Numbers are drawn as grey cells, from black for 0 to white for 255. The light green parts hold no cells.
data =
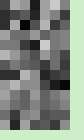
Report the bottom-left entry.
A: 161
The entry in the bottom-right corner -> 141
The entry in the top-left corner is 70
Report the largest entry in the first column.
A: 180
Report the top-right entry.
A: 130
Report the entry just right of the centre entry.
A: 58
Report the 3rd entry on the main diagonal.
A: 7
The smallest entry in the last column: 7
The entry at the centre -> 89
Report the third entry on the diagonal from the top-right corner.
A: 180
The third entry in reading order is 151
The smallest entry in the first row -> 27
